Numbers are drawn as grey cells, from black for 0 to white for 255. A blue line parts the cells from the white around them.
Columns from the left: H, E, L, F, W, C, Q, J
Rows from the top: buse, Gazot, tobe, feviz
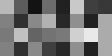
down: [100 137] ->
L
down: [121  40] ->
W
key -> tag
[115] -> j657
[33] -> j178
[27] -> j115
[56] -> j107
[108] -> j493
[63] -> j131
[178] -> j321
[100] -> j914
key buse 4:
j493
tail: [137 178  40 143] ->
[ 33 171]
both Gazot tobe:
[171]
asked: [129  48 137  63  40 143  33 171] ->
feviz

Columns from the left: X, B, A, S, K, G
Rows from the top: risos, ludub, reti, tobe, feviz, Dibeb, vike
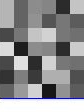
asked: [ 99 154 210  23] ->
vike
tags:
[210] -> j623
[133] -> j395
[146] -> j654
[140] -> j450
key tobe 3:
j450
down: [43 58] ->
A
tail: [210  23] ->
[146  92]
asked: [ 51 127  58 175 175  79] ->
Dibeb
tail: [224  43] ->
[210 119 112]
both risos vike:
[99]

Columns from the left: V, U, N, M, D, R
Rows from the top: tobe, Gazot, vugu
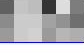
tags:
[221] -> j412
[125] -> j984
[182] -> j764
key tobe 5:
j412
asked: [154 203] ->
vugu
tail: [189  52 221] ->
[125]
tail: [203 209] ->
[154 182 174]

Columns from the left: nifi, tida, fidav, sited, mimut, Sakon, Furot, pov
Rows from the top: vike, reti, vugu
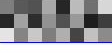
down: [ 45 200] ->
fidav
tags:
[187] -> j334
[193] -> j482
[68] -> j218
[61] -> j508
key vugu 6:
j218
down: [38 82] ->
mimut
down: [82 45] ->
fidav

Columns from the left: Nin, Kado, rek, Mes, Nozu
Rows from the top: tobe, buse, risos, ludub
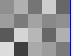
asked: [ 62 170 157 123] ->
ludub
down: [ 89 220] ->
Nin
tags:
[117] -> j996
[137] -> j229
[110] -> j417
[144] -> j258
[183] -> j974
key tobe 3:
j996

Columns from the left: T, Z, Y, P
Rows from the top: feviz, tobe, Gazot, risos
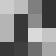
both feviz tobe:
[50]
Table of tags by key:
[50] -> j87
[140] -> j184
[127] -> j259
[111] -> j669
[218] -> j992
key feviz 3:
j259
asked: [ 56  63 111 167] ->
risos
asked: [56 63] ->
risos
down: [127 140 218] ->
Y
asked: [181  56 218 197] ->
Gazot

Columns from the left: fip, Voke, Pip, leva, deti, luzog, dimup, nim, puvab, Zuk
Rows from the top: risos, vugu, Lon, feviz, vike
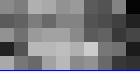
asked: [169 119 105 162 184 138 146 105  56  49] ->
vike
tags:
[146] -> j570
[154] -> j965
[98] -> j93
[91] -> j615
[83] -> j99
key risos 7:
j615

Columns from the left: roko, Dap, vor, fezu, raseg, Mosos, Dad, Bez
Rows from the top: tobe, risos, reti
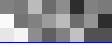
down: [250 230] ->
roko
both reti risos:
[129]
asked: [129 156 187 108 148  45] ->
risos

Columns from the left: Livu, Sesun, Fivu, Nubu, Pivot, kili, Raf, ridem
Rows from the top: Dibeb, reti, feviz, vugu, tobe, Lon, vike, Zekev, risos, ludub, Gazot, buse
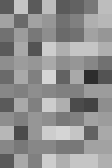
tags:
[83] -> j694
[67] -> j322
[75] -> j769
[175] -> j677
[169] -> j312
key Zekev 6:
j769
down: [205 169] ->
Nubu
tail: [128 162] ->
[156]
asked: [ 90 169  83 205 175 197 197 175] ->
vugu
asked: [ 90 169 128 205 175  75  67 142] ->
Zekev

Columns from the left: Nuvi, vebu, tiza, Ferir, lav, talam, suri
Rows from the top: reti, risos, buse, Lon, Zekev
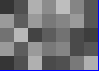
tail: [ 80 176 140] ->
[190 133  86]
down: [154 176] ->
tiza

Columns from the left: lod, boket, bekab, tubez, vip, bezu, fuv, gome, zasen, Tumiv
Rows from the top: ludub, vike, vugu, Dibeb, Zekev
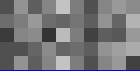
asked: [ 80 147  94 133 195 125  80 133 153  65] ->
Zekev
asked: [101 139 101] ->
Dibeb
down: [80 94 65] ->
fuv
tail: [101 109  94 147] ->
[159 171]
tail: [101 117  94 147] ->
[101 179]
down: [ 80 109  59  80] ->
lod
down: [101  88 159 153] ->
zasen

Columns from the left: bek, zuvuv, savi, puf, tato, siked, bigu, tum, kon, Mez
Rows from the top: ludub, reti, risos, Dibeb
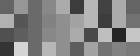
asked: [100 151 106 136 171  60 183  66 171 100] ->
ludub
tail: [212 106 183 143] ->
[ 94 163 114 130 122]
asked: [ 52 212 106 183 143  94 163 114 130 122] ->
Dibeb

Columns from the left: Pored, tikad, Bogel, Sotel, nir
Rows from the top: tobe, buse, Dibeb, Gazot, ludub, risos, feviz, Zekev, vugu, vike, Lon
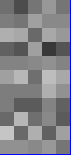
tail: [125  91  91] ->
[131  97]
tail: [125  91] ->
[ 91 131  97]
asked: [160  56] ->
Gazot

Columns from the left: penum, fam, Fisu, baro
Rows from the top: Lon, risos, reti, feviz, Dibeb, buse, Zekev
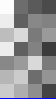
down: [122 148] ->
baro
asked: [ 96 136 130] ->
risos
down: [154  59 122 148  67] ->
baro
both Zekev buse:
[203]
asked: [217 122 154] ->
reti

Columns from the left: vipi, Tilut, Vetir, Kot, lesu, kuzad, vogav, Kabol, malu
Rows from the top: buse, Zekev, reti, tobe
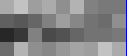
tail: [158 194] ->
[171]
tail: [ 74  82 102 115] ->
[115 121]
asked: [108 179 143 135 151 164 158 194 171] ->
tobe
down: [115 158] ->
vogav
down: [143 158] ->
lesu
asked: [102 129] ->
Zekev

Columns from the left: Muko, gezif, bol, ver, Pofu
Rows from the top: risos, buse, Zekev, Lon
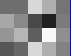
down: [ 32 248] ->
ver
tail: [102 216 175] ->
[130]
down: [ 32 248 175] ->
ver

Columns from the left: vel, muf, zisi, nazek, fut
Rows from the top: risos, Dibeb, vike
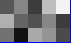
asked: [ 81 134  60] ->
Dibeb
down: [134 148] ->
nazek

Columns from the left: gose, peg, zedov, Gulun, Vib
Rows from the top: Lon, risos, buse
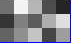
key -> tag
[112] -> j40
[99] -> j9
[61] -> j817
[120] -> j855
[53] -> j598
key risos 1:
j598
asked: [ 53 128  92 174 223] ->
risos
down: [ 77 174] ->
Gulun
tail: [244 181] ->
[77 37]
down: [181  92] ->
zedov
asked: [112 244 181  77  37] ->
Lon

